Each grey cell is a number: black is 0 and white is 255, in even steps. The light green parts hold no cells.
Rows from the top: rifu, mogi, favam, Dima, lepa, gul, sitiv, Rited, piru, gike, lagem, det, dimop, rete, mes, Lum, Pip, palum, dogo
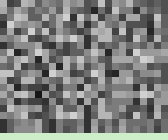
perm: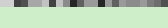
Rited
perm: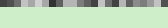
Pip
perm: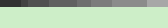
dogo

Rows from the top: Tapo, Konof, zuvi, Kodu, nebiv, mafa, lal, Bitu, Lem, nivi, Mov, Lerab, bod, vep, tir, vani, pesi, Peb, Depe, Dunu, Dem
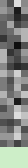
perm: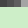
Peb
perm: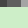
Kodu
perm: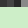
nivi
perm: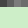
Dem
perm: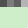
Depe
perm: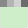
Mov
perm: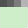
Depe

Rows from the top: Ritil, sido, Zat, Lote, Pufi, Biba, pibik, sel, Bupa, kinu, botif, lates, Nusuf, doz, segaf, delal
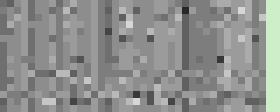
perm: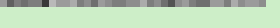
Bupa
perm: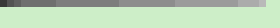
Bupa
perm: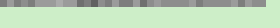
kinu
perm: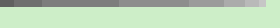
Zat
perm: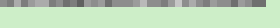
lates

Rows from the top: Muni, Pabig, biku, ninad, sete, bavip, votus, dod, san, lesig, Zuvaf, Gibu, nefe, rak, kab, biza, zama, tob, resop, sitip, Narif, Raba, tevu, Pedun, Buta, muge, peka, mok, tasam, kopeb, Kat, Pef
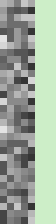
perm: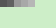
tasam
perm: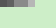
san
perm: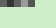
Pabig
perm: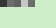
lesig

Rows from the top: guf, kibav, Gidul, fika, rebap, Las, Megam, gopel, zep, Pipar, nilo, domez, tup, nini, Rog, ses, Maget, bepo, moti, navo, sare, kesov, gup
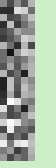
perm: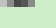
Maget
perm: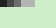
nilo

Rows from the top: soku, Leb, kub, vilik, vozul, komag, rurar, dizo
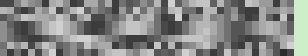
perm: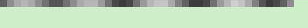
vilik
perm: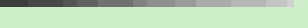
kub
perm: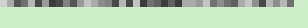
rurar
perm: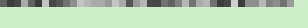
kub
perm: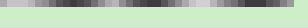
komag
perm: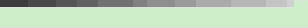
vilik
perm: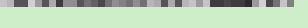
dizo

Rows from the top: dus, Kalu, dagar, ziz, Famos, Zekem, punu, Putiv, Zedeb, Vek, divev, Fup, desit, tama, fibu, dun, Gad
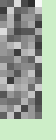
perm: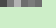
fibu
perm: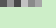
dun
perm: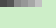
dun
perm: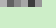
ziz
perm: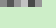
divev
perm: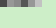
divev

